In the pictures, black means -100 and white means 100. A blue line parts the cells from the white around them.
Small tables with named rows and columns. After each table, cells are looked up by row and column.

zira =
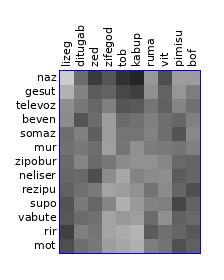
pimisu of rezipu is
-20
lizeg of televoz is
11
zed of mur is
-14
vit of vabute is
13
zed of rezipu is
-4
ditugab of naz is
-15
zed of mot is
-7

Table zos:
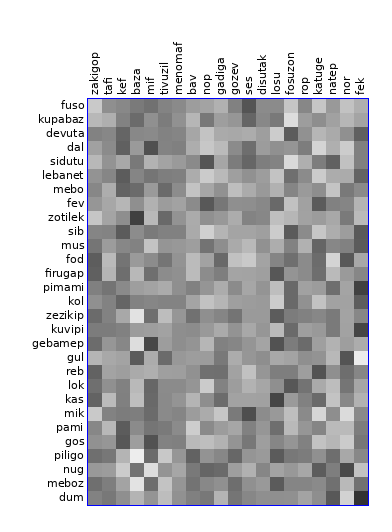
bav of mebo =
53
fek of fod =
32
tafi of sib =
3
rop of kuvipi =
25
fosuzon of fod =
-13
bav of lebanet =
35
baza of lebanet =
4
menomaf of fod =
15
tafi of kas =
47
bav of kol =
29
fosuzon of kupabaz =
73
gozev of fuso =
1

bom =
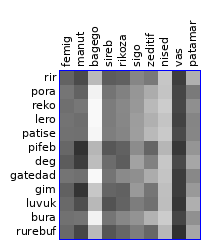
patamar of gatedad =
7
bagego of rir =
46
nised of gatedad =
54
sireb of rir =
-28
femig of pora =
-8
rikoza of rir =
-25
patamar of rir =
38
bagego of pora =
90
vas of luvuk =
-57
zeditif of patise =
45
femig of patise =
-11
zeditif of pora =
35

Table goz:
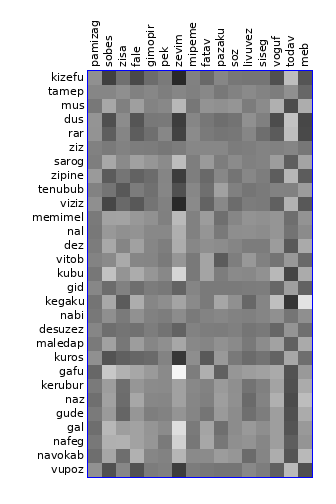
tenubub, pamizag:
2
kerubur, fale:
18
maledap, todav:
-25
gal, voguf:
24
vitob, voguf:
-9
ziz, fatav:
6
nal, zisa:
13
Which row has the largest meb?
kegaku

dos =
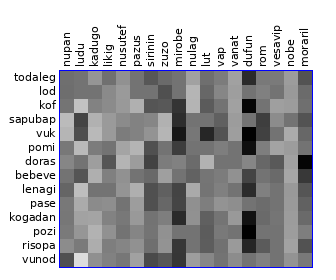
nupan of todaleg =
-13
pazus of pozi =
4
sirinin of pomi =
-37
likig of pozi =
14
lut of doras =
40
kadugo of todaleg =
17
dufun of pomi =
-88
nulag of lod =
42
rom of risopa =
-29
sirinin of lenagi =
-37
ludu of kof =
52
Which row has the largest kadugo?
vuk

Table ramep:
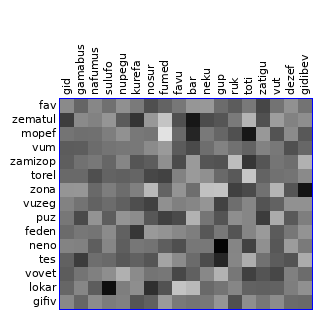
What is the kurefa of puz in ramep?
10
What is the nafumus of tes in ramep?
-14
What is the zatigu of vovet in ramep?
-34
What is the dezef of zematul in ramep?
2
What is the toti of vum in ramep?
-22
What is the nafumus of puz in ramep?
15
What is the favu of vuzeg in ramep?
0
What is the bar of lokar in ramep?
45
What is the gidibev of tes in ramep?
35
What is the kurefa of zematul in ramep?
-59
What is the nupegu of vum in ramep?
-7
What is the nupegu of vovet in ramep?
38
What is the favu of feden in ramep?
7
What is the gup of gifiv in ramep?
17
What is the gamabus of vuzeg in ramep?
-10
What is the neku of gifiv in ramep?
-6
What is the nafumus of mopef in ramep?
-12
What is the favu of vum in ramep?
-29
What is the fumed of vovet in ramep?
-7
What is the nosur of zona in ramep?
45
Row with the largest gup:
zona

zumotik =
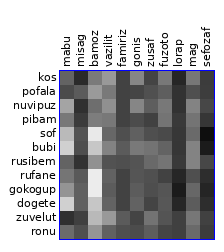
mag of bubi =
3
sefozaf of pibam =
-58
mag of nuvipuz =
3
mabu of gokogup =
16
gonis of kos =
5
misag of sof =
-35
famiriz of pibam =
-48
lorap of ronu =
-50
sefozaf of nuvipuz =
-44
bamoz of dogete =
55
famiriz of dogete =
-48
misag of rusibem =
-61
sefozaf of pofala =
-52
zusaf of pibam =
-49
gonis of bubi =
-5
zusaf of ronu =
-27
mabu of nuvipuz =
29
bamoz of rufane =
85

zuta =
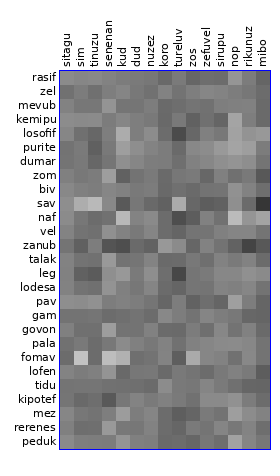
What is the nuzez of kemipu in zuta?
-5
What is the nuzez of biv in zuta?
-3
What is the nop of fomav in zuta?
-11
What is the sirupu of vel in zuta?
0
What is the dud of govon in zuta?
-10
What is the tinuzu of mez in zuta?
-10

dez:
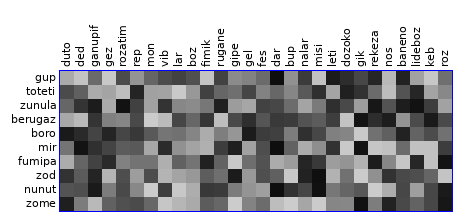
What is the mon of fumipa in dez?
-10
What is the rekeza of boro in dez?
-11
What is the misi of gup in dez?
52
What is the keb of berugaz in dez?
-80
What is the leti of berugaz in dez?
-51
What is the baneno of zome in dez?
-43
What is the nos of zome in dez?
-73
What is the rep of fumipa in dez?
-10
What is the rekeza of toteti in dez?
-16
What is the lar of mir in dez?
14
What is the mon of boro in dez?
-30
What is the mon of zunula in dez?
27
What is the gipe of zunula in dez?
22
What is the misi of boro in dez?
-44
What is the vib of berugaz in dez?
47
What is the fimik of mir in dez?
38
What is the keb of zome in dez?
-44
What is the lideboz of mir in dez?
51
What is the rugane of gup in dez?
-48

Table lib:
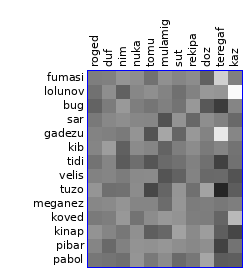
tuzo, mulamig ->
-21
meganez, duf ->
8
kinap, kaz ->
-45
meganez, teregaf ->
-6
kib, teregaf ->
4
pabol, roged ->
-7
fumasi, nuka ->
11
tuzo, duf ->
-13
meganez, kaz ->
-1
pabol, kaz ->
-26
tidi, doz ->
-12

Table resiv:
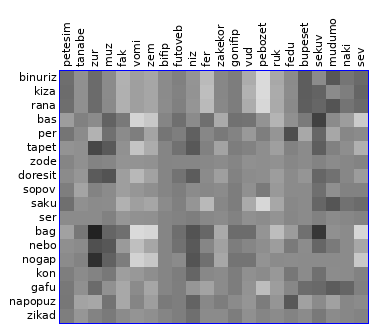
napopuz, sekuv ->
9
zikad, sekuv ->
-5
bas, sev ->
59
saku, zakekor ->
6
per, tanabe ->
9
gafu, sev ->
0
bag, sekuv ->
-57
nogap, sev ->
57
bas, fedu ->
13

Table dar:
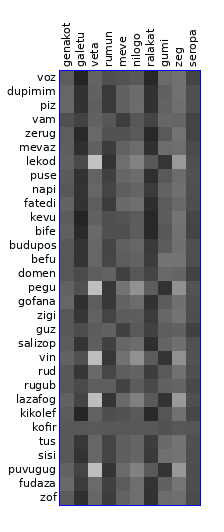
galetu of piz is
-61
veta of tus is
-20
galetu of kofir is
-32
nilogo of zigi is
-27
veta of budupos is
-20
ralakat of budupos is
-55
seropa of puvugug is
-39
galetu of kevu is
-72
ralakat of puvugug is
-30
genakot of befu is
-32
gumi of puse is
-30
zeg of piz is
-13
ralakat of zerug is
-69
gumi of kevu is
-28
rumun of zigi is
-47
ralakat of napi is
-54
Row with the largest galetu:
kofir

